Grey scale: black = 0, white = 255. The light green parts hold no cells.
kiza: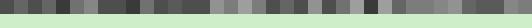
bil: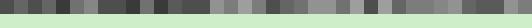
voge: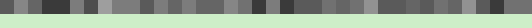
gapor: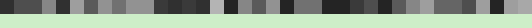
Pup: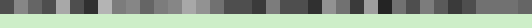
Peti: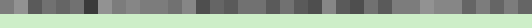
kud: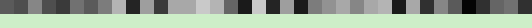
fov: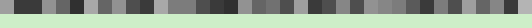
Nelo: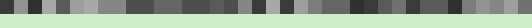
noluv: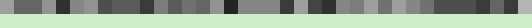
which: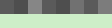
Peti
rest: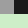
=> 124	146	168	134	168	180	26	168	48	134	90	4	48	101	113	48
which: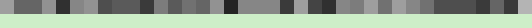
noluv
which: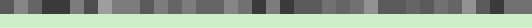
voge
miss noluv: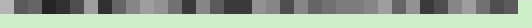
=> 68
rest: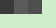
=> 78	146	124	158	124	78	101	113	146	146	113	158	78	158	101	124	124	134	146	101	90	90	146	124

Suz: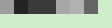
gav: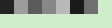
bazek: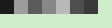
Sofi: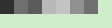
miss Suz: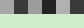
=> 101
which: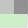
Sofi
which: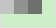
Sofi
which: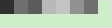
Sofi
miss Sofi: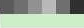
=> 196
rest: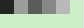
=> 26	111

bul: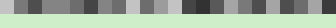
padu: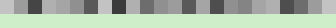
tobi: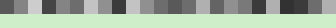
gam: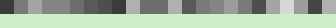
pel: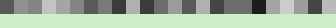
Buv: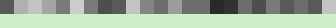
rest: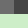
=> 132	109	195	109	156	195	69	50	89	165	121	78	165	78	109	165	59
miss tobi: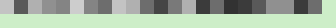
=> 100
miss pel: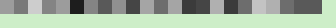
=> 186
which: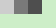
Buv

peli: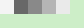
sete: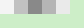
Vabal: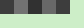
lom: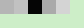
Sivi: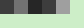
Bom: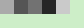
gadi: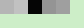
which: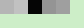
gadi
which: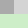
lom

